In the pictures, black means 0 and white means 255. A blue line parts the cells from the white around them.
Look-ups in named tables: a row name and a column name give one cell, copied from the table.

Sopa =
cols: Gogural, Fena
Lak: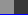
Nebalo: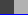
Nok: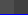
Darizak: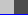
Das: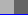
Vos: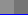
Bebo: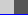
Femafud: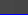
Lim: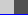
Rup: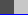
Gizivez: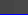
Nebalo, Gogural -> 66
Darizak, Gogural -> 198
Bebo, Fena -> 86
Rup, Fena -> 199
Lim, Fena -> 81
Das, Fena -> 101
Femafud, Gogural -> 71
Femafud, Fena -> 69
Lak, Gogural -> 147
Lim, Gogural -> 206
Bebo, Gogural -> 207
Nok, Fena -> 64
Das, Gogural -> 179

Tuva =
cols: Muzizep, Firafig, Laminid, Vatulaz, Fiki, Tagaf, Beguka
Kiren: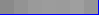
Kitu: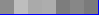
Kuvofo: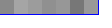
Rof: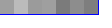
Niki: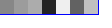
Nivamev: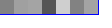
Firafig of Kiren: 147
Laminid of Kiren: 154
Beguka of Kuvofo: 153
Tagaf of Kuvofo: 119
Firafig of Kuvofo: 165
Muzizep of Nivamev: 130
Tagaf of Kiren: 159
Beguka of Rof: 126
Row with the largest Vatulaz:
Kitu

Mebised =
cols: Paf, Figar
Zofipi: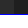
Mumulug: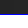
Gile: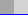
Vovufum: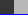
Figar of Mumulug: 38
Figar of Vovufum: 184
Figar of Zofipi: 31
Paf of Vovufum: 54
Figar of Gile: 212
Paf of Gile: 166
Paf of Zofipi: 44
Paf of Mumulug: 37

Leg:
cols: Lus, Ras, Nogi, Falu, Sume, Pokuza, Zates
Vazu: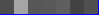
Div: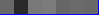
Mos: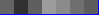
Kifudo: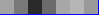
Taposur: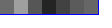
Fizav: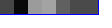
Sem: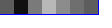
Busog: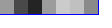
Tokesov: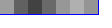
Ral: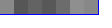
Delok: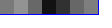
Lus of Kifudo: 163
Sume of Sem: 140
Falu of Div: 124
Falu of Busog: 156
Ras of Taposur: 159
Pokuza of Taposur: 91
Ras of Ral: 86
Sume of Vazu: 95
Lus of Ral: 137
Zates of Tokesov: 149
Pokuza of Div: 107
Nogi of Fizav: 155
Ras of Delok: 147
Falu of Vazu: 89
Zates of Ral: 136
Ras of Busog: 73
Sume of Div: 102
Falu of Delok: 18
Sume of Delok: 49
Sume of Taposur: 66

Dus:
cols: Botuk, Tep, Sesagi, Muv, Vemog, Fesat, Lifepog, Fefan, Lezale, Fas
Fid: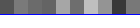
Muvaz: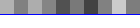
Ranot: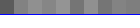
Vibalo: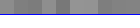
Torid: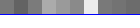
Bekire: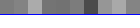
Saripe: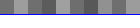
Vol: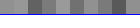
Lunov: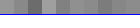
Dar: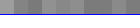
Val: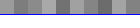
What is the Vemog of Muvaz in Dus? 81
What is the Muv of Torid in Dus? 171
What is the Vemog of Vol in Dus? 154
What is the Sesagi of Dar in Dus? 122
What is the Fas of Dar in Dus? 124
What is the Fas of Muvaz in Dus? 125
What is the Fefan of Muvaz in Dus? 129
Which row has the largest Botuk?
Muvaz

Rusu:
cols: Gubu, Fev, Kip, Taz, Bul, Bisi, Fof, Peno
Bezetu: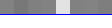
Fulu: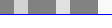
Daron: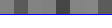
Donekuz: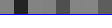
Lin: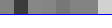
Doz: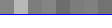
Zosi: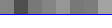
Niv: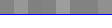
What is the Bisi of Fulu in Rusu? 130
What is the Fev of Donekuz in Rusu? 35
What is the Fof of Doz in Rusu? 128
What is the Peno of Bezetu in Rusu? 126
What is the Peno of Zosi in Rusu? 163
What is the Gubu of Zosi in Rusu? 132
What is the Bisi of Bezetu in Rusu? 129
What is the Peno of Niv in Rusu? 144
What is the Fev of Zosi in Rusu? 78

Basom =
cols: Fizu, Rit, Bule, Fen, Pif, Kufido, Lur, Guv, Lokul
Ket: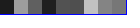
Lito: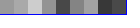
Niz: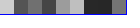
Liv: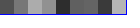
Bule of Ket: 96
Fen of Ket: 31
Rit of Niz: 84
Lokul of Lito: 73
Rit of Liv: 119
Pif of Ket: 82
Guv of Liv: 58
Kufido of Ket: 79
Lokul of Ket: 119
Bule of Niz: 112
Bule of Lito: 205
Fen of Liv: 145
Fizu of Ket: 28
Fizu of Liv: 81
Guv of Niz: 39
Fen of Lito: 148
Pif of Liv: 45
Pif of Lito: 72
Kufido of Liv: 96

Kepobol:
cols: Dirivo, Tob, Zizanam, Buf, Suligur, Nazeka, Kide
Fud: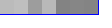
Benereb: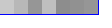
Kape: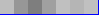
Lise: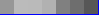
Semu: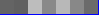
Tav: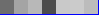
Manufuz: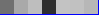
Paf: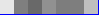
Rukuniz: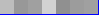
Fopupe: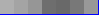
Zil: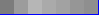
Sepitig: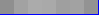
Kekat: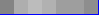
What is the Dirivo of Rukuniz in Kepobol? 189
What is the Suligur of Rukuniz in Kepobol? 144
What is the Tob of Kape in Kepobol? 151
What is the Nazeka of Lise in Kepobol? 110
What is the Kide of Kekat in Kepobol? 142
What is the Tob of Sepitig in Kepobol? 162
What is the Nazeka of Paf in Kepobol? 126
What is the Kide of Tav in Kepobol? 188
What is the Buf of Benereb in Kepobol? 191
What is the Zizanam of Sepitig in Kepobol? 171
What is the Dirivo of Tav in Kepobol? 109
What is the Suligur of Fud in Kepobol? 131
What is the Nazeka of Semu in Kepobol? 136
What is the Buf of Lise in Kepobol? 177
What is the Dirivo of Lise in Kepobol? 151
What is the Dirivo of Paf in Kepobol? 231
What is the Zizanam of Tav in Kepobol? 184
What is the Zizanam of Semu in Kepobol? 189
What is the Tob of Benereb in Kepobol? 184
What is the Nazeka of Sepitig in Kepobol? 162

